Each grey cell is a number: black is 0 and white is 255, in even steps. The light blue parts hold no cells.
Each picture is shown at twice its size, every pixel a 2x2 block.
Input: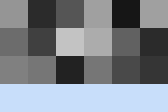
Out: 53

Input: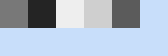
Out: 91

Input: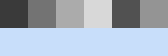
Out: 148

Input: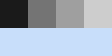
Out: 205

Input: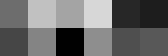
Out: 88

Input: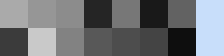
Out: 14

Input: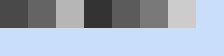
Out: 204

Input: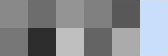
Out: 171
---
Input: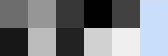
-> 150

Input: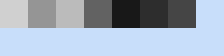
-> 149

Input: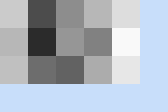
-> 76

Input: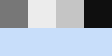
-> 236

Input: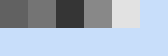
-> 116

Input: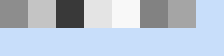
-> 196
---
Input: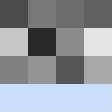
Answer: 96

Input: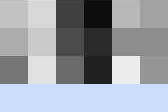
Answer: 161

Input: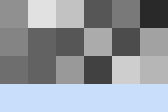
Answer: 41

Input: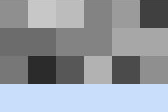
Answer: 64

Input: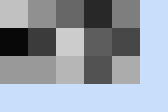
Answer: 126

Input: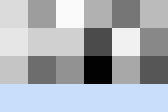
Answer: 187
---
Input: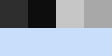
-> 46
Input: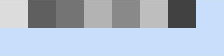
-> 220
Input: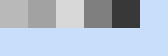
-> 185
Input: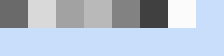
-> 106
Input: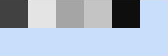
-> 65
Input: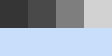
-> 53
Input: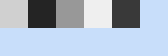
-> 208
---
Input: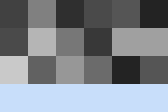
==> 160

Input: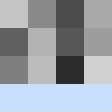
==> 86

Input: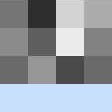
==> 234

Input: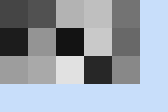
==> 201

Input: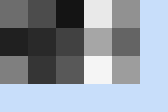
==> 166

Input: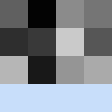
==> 202

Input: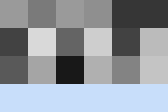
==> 66
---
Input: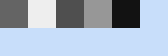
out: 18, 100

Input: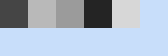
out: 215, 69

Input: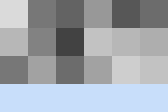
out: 108, 119

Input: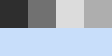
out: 174, 46

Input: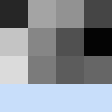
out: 69, 219

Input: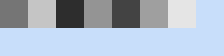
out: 229, 117

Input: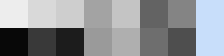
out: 132, 8

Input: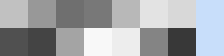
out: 216, 80

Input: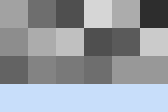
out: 45, 99

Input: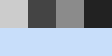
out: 34, 204
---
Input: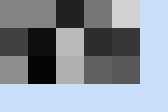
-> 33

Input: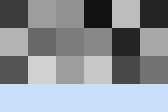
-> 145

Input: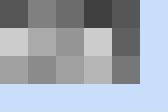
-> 108

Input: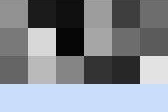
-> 15

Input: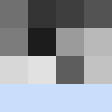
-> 62

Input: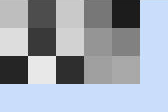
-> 201

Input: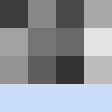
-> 73

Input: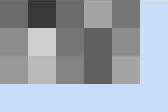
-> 107

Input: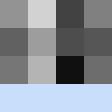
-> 66
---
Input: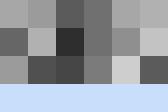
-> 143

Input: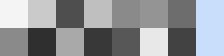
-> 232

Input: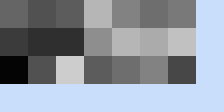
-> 171

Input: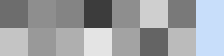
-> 100

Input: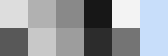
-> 44

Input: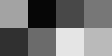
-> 229
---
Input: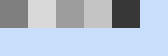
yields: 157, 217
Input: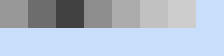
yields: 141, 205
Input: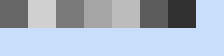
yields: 165, 208
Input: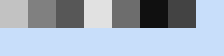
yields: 225, 225
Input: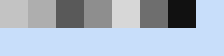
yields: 142, 215
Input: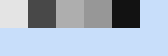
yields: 174, 228
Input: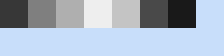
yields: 238, 238
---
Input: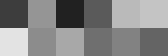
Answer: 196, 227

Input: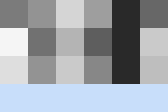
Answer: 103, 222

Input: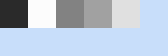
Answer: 224, 42

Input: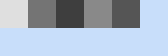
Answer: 85, 223

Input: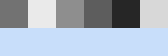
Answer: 216, 114

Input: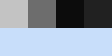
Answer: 33, 195
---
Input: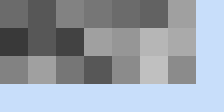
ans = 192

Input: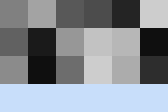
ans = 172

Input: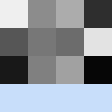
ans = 161

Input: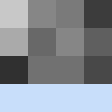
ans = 113

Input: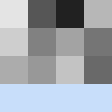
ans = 195

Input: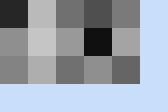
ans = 143
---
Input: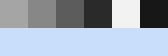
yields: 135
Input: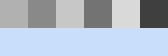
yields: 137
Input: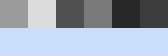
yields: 220
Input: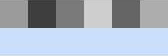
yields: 62
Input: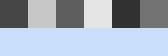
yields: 198
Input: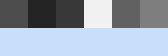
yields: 36
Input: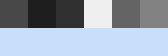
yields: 30
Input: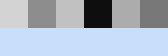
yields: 141
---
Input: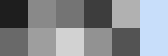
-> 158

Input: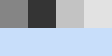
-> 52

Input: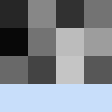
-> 67

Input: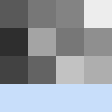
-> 99

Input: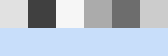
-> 64

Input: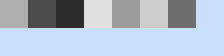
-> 75

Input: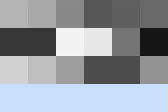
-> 191

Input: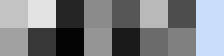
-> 55

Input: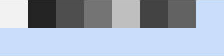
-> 35
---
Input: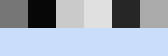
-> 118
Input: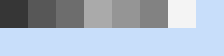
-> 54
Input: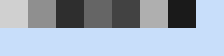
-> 208
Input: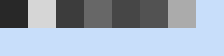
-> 40
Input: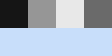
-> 21
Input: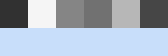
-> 49
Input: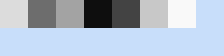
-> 220
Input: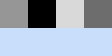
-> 150
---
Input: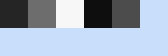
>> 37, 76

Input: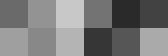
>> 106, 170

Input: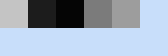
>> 196, 157

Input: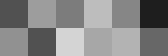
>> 81, 103

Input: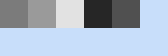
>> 123, 80

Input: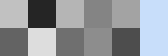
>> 193, 77

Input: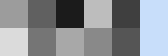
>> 156, 85

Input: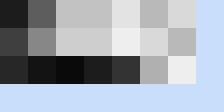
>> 28, 238

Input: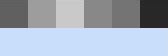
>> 96, 40
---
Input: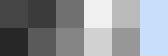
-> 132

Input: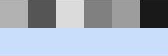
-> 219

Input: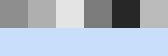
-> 228

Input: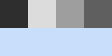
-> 158

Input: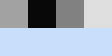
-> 129

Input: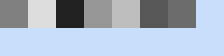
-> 33

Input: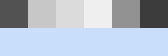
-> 219

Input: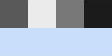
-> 120
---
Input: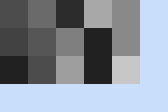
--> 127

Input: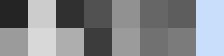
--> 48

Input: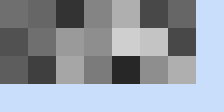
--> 154

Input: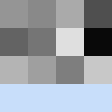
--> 223

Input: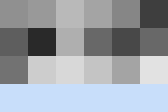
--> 175

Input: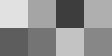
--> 61
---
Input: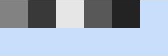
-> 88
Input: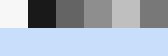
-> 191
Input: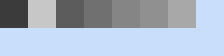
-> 144
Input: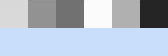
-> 176
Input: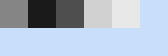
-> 209
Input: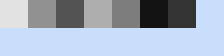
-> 19
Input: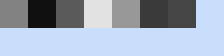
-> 58
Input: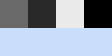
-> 234
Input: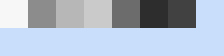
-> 45
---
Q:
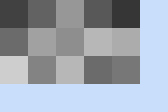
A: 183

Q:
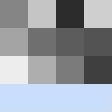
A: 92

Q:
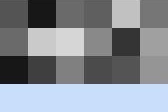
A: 52

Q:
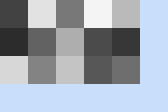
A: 75

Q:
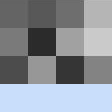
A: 161

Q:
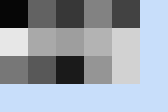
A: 179
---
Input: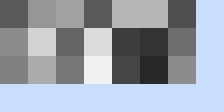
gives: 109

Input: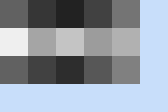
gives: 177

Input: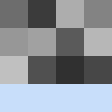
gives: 183

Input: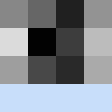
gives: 188

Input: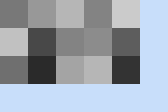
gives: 93

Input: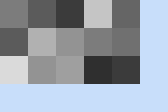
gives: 112

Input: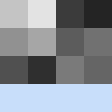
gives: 113
